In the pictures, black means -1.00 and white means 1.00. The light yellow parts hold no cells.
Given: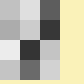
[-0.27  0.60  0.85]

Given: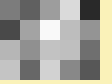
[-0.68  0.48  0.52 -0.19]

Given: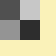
[0.56 0.16]

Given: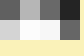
[-0.72  0.94]

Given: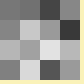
[0.06 0.21 0.26 0.00]

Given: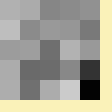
[ 0.14  0.18 -0.13 -0.17  0.36]
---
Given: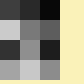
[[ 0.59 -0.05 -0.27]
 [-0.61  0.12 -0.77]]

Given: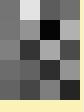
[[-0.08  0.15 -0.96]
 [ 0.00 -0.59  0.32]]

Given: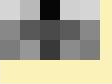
[[ 0.07 -0.31 -0.42]
 [-0.03  0.18 -0.55]]

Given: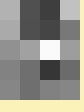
[[ 0.33 -0.38 -0.46]
 [ 0.14  0.26  0.96]]

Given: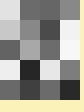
[[ 0.57  0.07 -0.41]
 [-0.22  0.32 -0.15]]

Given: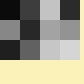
[[ 0.06 -0.69  0.28]
 [-0.76 -0.24  0.55]]

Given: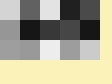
[[ 0.18 -0.83 -0.56]
 [ 0.24  0.20  0.86]]

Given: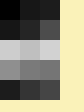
[[-0.83 -0.71 -0.40]
 [ 0.61  0.50  0.65]]
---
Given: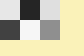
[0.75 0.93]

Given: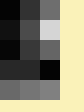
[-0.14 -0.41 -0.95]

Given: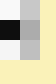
[ 0.57 -0.89]

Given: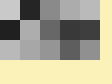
[ 0.46 -0.55  0.17]

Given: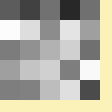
[-0.12  0.79  0.40  0.54 -0.01]

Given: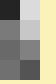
[ 0.72 -0.04]

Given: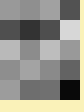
[-0.36 -0.39  0.10  0.11]
